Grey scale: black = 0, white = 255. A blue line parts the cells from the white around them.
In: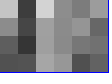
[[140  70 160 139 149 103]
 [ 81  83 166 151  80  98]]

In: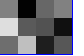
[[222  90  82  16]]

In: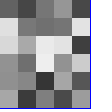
[[224 120 112 117 227]
 [146 111 238 146 204]
 [167  59 127  74 156]]

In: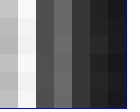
[[187 243  79 104  55  36  27]
 [193 247  80 104  54  34  23]
 [191 246  78 105  54  35  25]]

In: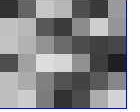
[[193 184  87  59 140 206 149]
 [ 78 161 221 213 144  61  31]
 [190 205 124  49  75 172 212]]

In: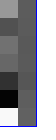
[[ 81  91]
 [103  90]
 [  4  94]]

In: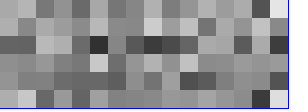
[[175 136 170 156 139 184 138 136 204 157 191 116 170 148 194 137]
 [143 138 151 128 120 200 110 149 178 145 193 139 141 154 148 154]
 [174 199 104 153 100 160 130 133 137 152 148 164 150 140  59 222]]
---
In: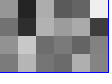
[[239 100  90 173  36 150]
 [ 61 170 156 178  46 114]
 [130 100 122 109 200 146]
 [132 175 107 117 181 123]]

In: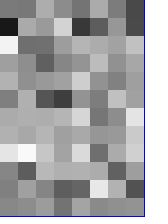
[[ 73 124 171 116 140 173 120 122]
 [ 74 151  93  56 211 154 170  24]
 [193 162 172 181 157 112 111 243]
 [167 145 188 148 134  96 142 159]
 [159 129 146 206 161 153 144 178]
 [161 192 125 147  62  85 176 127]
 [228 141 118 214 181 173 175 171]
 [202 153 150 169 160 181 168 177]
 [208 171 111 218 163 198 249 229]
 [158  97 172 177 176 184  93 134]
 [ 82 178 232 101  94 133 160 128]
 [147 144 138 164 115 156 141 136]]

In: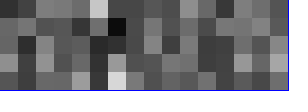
[[ 84 110 126  56 104 142  77  86  71  71 198 108 121 125  66  49]
 [ 89 130 116 119  75 108  81 118  74  12 111  54  86  82 117 103]
 [135  84 110  64  61 122  63 132  73  49  42  92  87 132  46 101]
 [166 102 151  66  62 112 118  84  80 153  50 104  81 146  64 143]
 [110  72  90  67 113  88  99  80 121 215  56 156 103 104  62  85]]

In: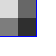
[[103 219]
 [ 47 125]]

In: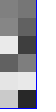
[[118 128]
 [ 97 134]
 [ 62 234]
 [126  97]
 [233 229]
 [ 40 202]]

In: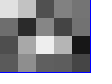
[[116 129  80 194 225]
 [114  68 134  42 110]
 [ 23 181 238 168  78]
 [ 69  93  95 142  90]]

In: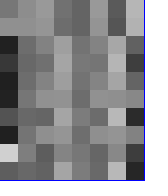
[[182  90 153 100 113 153 141 119]
 [178  85 148 100 109 149 144 144]
 [ 97 167 131 115 159 130 109  33]
 [ 62 181 117 120 165 112 104  56]
 [100 165 132 115 158 131 109  32]
 [136 143 145 109 146 145 118  34]
 [ 43 184 108 124 165 101 104  83]
 [130 148 143 110 149 143 116  32]
 [ 61 136 102 119 132  93 126 208]
 [ 38 184 105 124 165  98 104  94]]
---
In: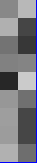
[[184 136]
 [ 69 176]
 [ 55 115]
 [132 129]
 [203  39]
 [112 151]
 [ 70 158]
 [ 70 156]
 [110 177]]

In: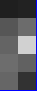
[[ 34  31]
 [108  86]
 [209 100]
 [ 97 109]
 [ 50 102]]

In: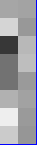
[[163 166]
 [152 213]
 [184  55]
 [190 114]
 [154 114]
 [162 177]
 [154 238]
 [150 203]]

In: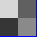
[[ 96 215]
 [138  54]]

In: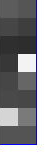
[[ 85  92]
 [ 62  70]
 [ 45  47]
 [243  55]
 [102  70]
 [ 71  73]
 [122 213]
 [ 84  84]]

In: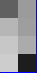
[[155  96]
 [158 182]
 [171 199]
 [ 29 205]]

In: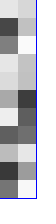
[[215 230]
 [193  71]
 [250 127]
 [195 230]
 [193 219]
 [ 61 169]
 [ 94 238]
 [111  95]
 [231 188]
 [156  57]
 [248 117]]

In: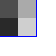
[[170  78]
 [207  41]]
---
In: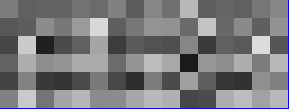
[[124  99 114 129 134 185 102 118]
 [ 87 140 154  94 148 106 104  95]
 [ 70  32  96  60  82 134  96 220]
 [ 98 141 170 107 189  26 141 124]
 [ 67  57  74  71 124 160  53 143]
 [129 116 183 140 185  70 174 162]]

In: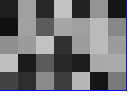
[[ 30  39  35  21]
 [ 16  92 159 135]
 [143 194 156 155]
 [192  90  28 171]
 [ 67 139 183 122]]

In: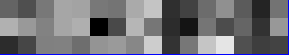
[[100 120 163 116 196  66 144  36]
 [177 130 175  73 118  20  76  50]
 [ 44 128 110 154 205 119 229  62]]

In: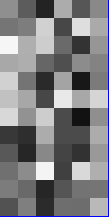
[[143  35  86]
 [117 209 222]
 [246 205  51]
 [168 102 140]
 [209  42  24]
 [193  71 168]
 [216 205  18]
 [ 56 172  75]
 [ 88 136  50]
 [112 244 217]
 [124  38 115]
 [ 82  43 109]]

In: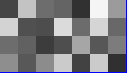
[[ 69 109  49 155]
 [211  77 108 104]
 [109  60 166 124]
 [142 140  66  48]]

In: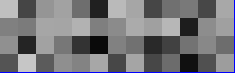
[[192 149 110 186  70 121 168]
 [128 166 178 139 160  29 160]
 [144 162  51 129  41 115 109]
 [ 84  91 131  71  71  16 157]]
